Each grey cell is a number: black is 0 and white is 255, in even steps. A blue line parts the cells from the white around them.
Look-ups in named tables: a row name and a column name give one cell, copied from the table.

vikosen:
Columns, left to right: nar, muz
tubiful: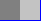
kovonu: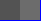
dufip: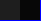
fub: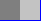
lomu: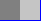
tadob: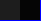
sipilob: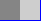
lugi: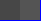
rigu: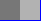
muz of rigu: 178
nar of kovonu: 83
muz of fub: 195
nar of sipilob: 133
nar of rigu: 119
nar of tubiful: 128
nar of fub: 127

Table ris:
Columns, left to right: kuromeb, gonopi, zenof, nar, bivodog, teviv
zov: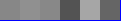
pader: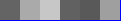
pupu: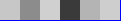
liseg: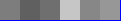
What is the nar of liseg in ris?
198
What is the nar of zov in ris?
83
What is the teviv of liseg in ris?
151
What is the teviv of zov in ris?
101
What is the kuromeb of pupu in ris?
199
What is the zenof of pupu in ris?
208
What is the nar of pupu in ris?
58
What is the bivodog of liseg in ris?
135

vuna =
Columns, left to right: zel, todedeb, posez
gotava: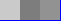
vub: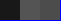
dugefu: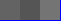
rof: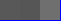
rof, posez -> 111
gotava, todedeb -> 125
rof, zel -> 88
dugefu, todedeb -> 85
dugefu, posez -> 116
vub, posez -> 76
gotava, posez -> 146
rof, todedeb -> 86
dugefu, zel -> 99
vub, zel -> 24
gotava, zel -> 202
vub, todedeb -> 84

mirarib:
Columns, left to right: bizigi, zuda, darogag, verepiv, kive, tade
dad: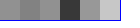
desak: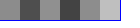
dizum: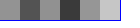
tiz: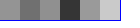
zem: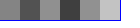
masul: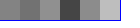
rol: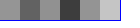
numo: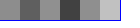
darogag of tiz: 144
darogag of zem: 144
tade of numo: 193
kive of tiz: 154
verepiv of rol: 61
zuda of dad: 130
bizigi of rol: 149
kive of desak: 141
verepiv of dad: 56
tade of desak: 191
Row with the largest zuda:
dad

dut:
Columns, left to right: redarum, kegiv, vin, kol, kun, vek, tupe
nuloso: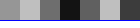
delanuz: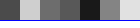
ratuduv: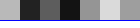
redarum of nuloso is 150
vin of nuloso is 110
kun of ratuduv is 149
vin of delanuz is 109
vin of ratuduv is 93
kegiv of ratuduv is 34
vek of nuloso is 191
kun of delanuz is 25
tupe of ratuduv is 158
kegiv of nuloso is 191
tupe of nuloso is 60
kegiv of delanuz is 207
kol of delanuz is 88
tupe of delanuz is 225

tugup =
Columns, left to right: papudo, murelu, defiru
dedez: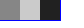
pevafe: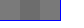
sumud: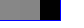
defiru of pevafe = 121
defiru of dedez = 33
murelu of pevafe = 109
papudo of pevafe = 122
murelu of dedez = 203
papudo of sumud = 135
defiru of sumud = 1
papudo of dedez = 134
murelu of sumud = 133
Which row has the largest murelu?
dedez

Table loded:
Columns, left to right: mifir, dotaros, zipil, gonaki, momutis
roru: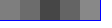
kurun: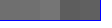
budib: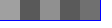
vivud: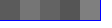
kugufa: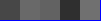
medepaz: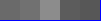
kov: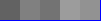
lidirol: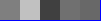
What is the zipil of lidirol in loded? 64
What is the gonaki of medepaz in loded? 92
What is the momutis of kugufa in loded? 112
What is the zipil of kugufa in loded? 98
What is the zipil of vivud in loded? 99
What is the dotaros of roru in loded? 108
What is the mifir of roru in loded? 126
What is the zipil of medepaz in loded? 140
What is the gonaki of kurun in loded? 93
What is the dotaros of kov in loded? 128
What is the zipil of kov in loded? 115
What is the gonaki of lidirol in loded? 112
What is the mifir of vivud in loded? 91
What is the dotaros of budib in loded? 89
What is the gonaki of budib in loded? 90
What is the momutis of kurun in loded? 96
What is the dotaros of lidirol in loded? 193
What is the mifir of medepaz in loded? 106
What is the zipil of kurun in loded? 117
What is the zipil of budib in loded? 144
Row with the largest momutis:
kov

